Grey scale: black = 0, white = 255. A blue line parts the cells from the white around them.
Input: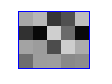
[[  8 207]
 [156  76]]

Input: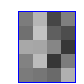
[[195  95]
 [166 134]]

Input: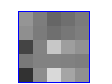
[[123 111]
 [131 199]]

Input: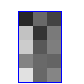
[[ 52 122]
 [ 88 126]]

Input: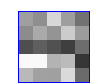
[[170 148]
 [ 95  81]]

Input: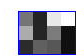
[[ 37 124]
 [ 96  87]]
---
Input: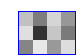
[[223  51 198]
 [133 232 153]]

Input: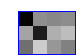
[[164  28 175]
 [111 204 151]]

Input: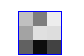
[[163 224 221]
 [ 97  13  66]]

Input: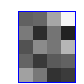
[[122  44 116]
 [ 82 139 118]]

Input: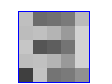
[[188 192 180]
 [198  85  94]]

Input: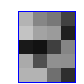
[[195 163 155]
 [ 25  18  63]]

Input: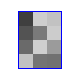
[[ 83 122 204]
 [106 207 155]]

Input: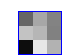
[[195 182 129]
 [ 13 231 178]]

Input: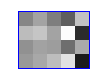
[[188 197 163]
 [145 162 157]]
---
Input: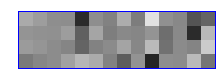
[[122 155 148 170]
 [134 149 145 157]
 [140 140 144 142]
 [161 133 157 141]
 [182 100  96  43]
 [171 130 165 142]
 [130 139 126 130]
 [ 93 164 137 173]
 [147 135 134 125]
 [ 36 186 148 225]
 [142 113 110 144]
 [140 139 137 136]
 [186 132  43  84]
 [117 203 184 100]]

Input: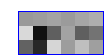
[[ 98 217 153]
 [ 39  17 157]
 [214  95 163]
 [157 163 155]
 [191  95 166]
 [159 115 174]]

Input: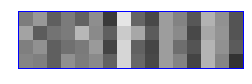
[[133 127 163 125]
 [127 145  92 152]
 [ 95  95 115  95]
 [144 112 123 123]
 [124 122 183  98]
 [138 154 138 142]
 [ 97  68  95  58]
 [214 214 202 229]
 [103  97 167 101]
 [ 72  69  91  72]
 [157 157 157 157]
 [131 110 138 131]
 [ 68  84  72  87]
 [180 180 167 178]
 [133 145 148 145]
 [ 50  91  84  84]]

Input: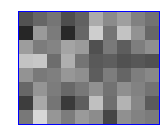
[[120  61 103 147 195 157  38  82]
 [216 169 149 121 199 124 154 102]
 [150 117 124 127 109 132 123 117]
 [124  58 104 151 175 164  41  78]
 [154  94 120 143 116 155 102  97]
 [140 192 145  93  89  80 206 171]
 [ 69 110 114 125  94 121 116 139]
 [144 179 143 101  81  93 195 159]
 [130 135 130 126  87 126 146 129]
 [123  91 115 136  81 143 103 114]]

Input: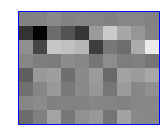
[[108 134 113  95 134 144  51 130]
 [127 139 134 152 126  70   4 131]
 [163 129 152 158 123 198 108 138]
 [120 130 121 111 140 192  83 131]
 [145 130 138 138 135 182  54 133]
 [152 134 151 155 118  61 155 132]
 [117 132 118 106 141 120 203 129]
 [162 130 155 162 125 109 167 134]
 [136 134 135 156 128 171 150 134]
 [135 136 144 167 117 235 131 130]]

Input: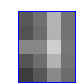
[[ 60  85 135  82  88]
 [ 88 110 134 108 113]
 [137 178 206 178 180]
 [108 115 119 115 115]]
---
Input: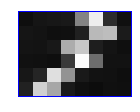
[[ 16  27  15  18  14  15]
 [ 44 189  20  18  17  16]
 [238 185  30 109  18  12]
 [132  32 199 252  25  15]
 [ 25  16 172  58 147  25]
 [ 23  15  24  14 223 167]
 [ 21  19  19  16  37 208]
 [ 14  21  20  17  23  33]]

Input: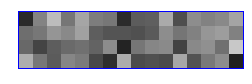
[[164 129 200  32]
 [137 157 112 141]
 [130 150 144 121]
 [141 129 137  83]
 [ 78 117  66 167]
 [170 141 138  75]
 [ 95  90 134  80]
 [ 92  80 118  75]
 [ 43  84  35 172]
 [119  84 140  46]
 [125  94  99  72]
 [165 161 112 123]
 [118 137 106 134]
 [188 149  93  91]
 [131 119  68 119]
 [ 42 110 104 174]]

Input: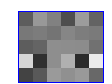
[[ 99 122 113 235 104]
 [156 125 140  43 153]
 [ 78 134 141 176 144]
 [129 116 142 142 154]
 [152 124 100  48  89]
 [ 93 120  93 214  67]]

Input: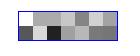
[[163 118]
 [209 121]
 [133 184]
 [199 160]
 [172  33]
 [171 216]
 [255  87]]

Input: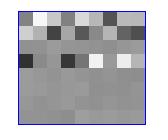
[[184  79 155 181 142 148 147 154]
 [186  99 150 237 143 144 146 152]
 [ 84 181 143 153 148 145 149 155]
 [183 137 146 242 145 144 145 153]
 [217  88 148 117 148 154 147 158]
 [129 166 149  55 153 152 153 142]
 [200  67 155 150 147 149 149 145]
 [247 178 146 138 151 153 146 147]
 [131 207 145  49 156 155 151 147]]

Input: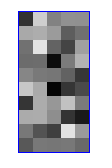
[[144 112 160 179  55  74 123  26 155 105]
 [145  93  68 123  98  53 193  52 227 120]
 [130 155  99  12 118   5 151 142  63 118]
 [206 173 227 109 121 170 172 172  83 120]
 [ 50 169 113 108 134 199  53 171 120  88]]
